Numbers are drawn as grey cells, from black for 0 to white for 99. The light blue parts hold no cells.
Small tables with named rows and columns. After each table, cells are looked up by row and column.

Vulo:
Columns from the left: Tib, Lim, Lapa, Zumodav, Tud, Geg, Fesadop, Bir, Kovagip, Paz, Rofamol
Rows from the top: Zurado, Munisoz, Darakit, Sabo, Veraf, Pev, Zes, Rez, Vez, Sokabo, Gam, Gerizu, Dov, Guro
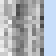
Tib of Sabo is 80
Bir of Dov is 79
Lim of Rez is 68
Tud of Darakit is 34
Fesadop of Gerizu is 62
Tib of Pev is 82
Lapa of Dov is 74
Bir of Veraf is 81
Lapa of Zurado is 88
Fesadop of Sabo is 52
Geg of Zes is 47
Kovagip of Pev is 74
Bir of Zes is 76
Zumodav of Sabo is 79
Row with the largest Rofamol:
Vez

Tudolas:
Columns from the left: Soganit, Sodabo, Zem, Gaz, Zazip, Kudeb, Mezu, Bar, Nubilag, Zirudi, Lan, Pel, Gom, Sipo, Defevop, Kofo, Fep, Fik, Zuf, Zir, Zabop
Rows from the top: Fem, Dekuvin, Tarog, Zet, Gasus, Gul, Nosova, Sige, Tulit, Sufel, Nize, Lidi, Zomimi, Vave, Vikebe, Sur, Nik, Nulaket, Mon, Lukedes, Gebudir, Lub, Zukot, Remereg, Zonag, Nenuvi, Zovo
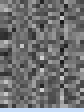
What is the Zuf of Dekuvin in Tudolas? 38
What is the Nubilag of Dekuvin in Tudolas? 34
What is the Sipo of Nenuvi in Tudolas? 28
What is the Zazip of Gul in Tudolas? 47
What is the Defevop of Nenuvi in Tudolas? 39
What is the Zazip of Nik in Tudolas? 50
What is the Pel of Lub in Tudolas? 43
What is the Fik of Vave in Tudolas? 46
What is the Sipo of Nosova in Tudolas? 42
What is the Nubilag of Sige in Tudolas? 40
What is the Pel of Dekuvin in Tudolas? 34
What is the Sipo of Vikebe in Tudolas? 31
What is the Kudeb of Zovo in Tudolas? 46
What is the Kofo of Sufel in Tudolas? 17

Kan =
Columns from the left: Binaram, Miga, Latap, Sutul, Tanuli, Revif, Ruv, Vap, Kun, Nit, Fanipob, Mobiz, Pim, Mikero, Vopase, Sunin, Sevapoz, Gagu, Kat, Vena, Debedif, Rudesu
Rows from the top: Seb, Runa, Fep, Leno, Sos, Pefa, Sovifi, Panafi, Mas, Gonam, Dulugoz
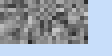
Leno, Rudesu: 77
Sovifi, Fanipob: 24
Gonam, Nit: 49
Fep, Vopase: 68
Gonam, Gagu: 50
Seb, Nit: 35
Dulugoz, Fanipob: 53
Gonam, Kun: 45
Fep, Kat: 72
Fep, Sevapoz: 43
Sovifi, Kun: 50
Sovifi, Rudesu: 41
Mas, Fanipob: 37
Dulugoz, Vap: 15
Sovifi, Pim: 33
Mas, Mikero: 71
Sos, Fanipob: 57
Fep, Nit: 40
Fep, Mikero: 50
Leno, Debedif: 57

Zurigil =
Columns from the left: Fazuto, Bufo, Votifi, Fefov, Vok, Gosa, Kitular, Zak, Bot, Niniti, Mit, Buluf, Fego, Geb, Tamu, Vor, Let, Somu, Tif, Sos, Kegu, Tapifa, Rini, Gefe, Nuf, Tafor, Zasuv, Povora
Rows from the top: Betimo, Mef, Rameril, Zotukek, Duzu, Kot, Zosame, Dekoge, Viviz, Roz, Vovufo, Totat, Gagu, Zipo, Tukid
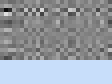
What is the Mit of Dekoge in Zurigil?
40
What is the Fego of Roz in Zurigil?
50
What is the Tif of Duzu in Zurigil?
48
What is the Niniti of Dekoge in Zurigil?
58
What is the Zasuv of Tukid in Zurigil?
55
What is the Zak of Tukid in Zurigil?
42
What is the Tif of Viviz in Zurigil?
56
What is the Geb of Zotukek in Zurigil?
44
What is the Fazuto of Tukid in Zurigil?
42

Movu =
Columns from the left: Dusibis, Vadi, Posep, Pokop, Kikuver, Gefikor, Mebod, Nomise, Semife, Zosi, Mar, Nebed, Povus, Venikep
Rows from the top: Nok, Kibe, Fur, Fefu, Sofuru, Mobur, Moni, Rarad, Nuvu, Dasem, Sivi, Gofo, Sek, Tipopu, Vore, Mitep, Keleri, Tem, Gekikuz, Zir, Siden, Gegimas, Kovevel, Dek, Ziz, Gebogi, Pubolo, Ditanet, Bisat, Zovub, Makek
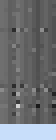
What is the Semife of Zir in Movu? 35
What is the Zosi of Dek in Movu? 31
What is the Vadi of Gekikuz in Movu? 41
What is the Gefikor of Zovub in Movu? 41
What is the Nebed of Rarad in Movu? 25
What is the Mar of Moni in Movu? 36
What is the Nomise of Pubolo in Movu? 31
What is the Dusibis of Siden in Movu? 41
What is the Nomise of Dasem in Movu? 39
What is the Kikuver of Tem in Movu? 52
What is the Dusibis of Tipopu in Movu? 43
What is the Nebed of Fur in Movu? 39
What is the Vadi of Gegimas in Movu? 38
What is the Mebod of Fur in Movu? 37
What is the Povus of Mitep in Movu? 35

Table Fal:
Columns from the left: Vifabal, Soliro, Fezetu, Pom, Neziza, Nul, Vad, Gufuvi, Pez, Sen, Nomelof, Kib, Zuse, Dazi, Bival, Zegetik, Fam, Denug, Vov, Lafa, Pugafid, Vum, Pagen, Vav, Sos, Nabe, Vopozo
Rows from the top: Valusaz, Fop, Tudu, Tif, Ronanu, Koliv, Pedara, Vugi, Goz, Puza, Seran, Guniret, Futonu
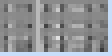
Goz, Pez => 55
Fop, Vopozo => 46
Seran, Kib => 40
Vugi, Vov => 55
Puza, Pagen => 28
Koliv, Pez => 55
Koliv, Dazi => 57
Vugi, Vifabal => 53
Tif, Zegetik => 51
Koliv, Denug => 55
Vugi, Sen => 72
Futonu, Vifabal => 58
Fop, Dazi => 59
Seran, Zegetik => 40
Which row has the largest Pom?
Puza

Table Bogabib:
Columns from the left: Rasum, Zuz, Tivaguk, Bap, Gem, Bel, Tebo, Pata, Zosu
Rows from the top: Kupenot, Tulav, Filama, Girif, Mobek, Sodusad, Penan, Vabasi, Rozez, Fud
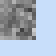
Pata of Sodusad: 41
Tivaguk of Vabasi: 47
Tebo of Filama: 35
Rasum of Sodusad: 46
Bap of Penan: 50
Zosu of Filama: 43
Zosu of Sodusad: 56
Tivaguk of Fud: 61
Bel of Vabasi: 25
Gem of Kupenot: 54

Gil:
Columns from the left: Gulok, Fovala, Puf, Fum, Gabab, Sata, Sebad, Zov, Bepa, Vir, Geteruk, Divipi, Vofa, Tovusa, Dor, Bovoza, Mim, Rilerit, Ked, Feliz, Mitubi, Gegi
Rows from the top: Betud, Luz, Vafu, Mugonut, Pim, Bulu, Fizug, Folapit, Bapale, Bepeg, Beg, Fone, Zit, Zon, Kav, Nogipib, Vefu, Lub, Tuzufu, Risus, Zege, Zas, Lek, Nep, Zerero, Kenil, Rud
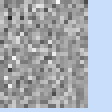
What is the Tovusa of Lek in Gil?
44
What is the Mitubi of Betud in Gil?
53
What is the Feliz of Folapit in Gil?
80
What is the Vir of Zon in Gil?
53
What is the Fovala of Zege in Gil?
63
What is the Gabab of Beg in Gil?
83
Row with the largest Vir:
Luz

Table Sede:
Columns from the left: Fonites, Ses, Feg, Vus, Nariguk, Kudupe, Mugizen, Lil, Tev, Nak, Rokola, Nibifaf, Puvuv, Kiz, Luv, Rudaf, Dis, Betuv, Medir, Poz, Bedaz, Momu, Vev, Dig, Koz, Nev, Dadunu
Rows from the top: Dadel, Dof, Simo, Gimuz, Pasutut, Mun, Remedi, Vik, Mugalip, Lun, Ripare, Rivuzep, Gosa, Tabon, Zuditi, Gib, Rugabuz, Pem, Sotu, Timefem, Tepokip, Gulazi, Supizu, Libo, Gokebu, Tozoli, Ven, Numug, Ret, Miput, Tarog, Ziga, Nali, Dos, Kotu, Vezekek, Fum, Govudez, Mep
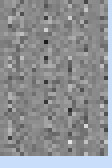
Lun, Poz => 51
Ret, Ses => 42
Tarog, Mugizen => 53
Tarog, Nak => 55
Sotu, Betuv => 45
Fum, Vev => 51
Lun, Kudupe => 42
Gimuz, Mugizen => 55
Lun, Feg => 53
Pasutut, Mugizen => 54
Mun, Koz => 53
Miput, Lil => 52
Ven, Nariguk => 54
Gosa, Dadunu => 45
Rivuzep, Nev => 42

